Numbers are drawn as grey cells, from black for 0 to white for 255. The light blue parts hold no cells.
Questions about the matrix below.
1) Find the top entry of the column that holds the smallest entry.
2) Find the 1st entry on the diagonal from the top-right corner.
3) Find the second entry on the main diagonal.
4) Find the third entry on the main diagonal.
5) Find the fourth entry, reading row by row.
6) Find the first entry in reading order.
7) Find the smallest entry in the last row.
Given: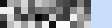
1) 201
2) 59
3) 240
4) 100
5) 213
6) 19
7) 19

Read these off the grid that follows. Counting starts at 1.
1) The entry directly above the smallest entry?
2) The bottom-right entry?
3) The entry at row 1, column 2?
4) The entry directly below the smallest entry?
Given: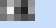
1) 62
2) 91
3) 178
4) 76

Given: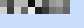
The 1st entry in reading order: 140
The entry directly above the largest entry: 14
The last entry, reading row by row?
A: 102
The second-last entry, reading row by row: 128
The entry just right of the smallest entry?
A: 195
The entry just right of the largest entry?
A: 29

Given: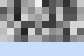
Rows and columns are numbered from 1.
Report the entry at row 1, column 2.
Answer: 157
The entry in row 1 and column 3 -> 60
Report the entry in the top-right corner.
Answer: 200
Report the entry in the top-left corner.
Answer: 200
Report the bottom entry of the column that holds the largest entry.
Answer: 172
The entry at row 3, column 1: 128
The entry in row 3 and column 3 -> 34
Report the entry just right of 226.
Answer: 128
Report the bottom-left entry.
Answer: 200
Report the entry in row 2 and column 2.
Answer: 142
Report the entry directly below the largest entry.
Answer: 188
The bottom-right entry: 157
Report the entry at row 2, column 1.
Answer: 88
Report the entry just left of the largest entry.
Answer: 172

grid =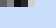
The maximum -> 208
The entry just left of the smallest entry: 136
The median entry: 97

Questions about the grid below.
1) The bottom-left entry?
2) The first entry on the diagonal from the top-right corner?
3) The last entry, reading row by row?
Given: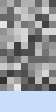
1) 131
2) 79
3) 50

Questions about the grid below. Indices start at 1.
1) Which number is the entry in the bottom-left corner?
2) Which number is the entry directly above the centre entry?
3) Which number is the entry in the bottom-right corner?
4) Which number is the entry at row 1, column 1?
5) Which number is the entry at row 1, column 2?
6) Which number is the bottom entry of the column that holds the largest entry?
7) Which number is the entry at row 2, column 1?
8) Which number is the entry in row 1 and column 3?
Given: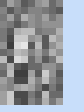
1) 160
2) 90
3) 160
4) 106
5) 160
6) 74
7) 132
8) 132

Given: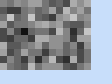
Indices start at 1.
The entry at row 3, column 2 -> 197
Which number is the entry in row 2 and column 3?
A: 62
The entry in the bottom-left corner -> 172
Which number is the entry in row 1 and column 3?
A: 145
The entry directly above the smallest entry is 117
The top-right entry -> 172
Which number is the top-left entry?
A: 133
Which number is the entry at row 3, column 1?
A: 117
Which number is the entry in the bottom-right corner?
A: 145
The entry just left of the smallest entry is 74
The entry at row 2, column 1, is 89
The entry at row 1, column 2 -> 117
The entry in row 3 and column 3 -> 102
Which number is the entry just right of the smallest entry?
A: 102

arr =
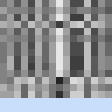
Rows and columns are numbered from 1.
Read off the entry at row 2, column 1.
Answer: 160
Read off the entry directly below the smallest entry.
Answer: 104
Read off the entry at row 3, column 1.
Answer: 119
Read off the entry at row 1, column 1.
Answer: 119
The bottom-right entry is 160
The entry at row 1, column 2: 144
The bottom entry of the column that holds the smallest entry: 48
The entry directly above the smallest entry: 218
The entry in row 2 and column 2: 131
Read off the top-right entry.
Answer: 104
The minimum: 36
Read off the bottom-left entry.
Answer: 160
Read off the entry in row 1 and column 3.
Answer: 90
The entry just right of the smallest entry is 104
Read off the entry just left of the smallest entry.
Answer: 144
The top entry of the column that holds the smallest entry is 231

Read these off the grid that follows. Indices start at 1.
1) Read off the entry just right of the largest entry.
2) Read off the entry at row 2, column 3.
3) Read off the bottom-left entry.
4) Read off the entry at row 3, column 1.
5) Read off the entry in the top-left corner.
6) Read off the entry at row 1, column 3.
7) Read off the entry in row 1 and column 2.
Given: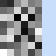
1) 215
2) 215
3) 255
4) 215
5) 54
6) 140
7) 41

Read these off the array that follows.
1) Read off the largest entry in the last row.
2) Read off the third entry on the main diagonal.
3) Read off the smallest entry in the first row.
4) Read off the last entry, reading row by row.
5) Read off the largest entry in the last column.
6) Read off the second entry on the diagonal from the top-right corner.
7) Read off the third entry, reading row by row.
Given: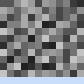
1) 195
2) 101
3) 45
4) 169
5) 195
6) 86
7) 143
